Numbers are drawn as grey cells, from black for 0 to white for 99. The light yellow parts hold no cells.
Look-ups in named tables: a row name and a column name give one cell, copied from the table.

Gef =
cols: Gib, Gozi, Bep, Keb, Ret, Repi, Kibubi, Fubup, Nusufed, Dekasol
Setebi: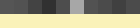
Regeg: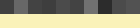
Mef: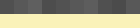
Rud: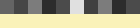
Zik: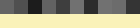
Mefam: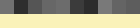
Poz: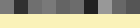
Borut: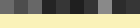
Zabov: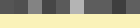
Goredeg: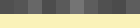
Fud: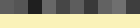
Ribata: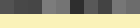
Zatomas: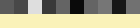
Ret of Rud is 29
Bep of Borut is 40
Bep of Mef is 37
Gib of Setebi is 33
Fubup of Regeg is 17
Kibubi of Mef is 36
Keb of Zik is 38
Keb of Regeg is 24
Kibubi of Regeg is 44
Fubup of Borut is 53
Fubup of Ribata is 26

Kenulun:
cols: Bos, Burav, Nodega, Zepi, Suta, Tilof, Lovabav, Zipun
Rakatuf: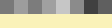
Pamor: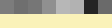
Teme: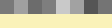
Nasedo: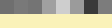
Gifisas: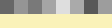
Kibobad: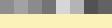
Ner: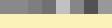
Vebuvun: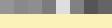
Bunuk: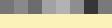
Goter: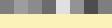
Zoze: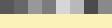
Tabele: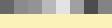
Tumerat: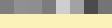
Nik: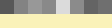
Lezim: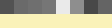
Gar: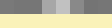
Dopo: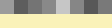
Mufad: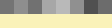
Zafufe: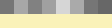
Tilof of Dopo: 52
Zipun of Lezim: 39
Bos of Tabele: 40
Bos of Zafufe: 46
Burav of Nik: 51
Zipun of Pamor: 41
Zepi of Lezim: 46
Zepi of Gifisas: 64
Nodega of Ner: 49
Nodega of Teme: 42
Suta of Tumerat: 80

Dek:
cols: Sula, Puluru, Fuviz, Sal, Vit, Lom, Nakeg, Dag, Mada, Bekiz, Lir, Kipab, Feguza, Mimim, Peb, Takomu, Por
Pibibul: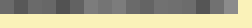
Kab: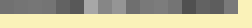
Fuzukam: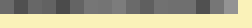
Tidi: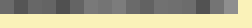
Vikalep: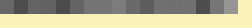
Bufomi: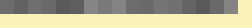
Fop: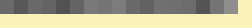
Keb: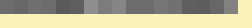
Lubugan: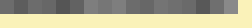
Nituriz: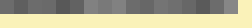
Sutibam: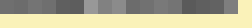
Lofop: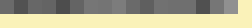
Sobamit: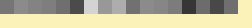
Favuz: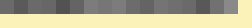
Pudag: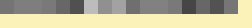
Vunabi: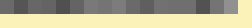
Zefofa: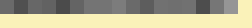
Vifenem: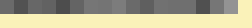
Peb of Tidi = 32
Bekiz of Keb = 42
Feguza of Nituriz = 43
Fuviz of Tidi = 40
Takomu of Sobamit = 28
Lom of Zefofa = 39
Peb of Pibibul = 33
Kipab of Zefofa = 44
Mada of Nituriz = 50

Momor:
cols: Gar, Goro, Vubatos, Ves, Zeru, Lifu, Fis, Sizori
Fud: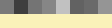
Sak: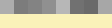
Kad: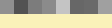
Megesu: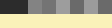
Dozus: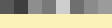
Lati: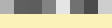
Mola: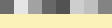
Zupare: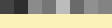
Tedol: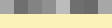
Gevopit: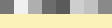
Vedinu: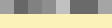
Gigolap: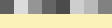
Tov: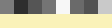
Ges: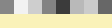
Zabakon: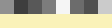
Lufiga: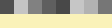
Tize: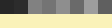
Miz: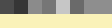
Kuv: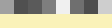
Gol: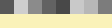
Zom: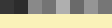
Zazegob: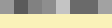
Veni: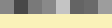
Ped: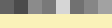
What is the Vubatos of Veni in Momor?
47
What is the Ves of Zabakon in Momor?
48
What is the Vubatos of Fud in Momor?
45
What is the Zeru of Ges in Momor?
23
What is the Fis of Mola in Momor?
74
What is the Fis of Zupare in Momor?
56
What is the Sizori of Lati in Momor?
80
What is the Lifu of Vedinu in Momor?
41
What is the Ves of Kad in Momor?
54
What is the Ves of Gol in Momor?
38

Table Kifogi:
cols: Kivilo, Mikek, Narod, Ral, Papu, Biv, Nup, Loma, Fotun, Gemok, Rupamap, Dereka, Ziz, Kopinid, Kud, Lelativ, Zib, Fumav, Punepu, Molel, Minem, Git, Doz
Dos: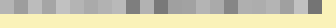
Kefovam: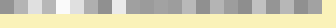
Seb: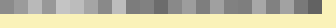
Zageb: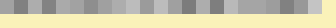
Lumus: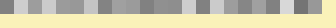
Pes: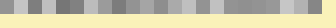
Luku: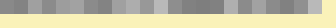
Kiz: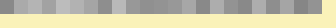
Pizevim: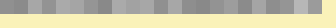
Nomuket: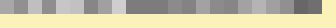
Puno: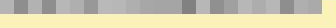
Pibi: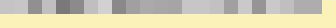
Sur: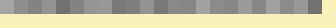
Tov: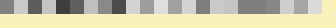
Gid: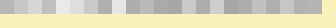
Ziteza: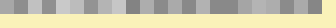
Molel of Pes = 59
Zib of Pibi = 62
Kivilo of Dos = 70
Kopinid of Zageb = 48
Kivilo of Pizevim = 56
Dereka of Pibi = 65
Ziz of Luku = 55
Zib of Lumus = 61
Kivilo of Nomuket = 65
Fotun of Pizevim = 66
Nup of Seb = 64
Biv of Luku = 63
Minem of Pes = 77
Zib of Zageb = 72
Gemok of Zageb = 73
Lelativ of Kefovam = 70
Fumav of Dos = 68
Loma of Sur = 59
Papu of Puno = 71
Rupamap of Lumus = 50

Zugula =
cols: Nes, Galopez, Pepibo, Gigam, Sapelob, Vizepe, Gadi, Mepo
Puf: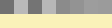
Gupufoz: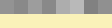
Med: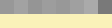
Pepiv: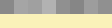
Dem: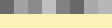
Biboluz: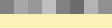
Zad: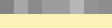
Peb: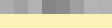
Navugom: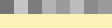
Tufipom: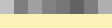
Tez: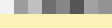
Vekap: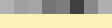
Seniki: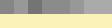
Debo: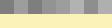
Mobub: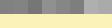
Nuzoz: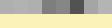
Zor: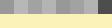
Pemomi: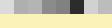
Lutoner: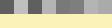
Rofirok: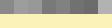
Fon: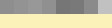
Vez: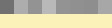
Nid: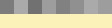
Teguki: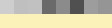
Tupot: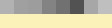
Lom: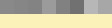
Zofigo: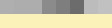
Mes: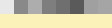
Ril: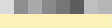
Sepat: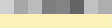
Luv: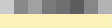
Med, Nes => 59
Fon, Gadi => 54
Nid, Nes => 48
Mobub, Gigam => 56
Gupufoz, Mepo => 56
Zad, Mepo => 55
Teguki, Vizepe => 31
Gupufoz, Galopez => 53
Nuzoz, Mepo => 70
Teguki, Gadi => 61

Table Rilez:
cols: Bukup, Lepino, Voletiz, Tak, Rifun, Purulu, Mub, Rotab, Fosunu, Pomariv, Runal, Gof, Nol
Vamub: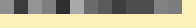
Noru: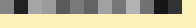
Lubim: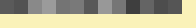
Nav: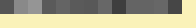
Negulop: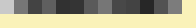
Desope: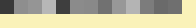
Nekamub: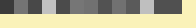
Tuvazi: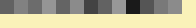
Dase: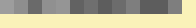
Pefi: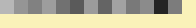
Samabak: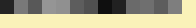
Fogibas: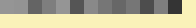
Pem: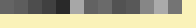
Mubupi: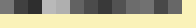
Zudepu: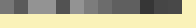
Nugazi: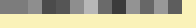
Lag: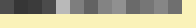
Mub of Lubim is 34
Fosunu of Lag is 56
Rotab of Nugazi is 41
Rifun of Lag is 72
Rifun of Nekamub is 29
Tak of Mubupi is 72
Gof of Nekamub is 31
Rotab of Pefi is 39
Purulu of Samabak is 36
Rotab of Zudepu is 42
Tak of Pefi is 61
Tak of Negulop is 37
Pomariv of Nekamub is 35
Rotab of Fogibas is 46
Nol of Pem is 45
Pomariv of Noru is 69
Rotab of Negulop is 46
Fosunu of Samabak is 13
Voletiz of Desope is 58
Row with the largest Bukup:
Negulop

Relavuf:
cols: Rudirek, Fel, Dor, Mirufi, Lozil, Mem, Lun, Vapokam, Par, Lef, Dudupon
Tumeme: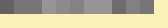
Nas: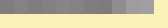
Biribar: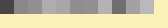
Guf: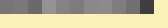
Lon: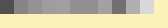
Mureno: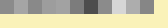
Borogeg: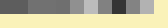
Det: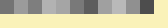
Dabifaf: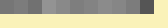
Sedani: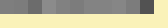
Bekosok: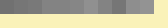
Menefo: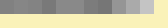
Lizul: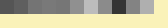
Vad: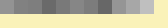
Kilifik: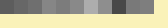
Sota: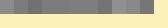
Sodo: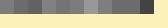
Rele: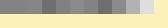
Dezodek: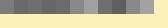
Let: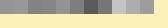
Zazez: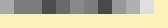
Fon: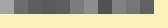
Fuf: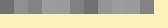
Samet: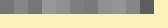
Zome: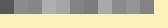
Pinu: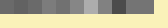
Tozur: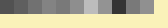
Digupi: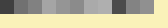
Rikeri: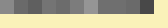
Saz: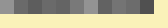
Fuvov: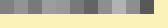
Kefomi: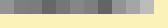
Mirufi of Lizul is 47
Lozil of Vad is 47
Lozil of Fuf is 60
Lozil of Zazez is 41
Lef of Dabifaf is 48
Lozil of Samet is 56
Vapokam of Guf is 54
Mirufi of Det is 69
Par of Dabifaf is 52
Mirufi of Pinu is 48
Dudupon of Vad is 74
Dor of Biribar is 56

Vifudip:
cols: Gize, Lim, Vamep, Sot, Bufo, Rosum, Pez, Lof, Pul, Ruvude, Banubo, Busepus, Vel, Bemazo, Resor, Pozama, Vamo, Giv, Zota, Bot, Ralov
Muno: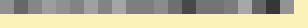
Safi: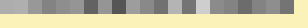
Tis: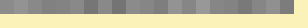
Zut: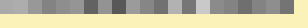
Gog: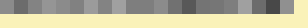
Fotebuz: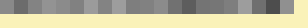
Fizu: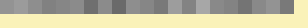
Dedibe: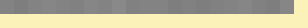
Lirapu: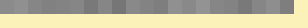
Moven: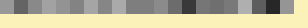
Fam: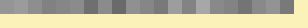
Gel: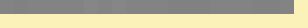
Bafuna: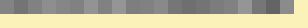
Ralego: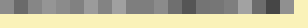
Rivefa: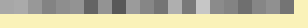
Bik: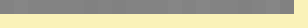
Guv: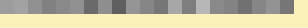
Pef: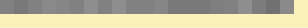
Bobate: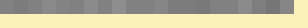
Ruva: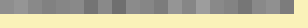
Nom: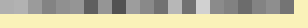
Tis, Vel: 57
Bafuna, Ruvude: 49
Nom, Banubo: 53
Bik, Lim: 52
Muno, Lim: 40
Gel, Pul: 52
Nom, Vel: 71
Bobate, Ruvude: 50
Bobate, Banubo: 50
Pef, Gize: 50
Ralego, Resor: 45
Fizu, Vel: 61
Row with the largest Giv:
Moven

